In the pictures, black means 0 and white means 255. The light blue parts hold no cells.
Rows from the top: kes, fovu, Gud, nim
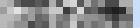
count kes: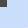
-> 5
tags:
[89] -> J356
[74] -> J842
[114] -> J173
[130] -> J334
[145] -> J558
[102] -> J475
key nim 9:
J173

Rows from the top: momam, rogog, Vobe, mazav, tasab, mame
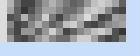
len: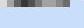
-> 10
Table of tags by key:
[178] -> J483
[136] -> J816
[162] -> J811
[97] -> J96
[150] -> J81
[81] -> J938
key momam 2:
J483

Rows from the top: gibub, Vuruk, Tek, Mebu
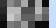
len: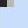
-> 2
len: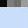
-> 4
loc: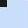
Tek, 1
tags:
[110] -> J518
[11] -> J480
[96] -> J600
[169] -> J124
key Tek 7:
J600
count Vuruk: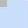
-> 3
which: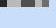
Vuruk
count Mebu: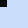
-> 3

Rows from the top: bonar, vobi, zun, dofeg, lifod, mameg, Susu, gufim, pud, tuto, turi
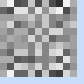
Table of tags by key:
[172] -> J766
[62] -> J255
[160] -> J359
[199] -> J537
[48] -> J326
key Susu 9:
J537
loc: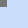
lifod, 5
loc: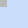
bonar, 7
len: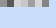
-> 7
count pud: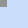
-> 1
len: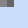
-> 2
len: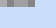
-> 5

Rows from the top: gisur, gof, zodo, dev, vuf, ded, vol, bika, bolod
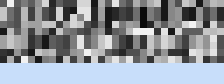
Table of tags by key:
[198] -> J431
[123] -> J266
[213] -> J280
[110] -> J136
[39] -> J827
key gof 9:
J280
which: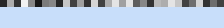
bolod

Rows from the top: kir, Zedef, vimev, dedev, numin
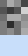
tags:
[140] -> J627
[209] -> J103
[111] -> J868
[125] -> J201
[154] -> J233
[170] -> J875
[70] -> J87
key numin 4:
J875
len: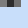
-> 3
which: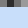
dedev
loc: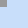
dedev, 4
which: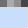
kir

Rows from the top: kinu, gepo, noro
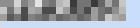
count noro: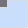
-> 5
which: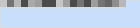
gepo
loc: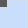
noro, 2
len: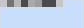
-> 9
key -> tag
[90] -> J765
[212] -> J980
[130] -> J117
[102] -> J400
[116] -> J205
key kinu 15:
J400

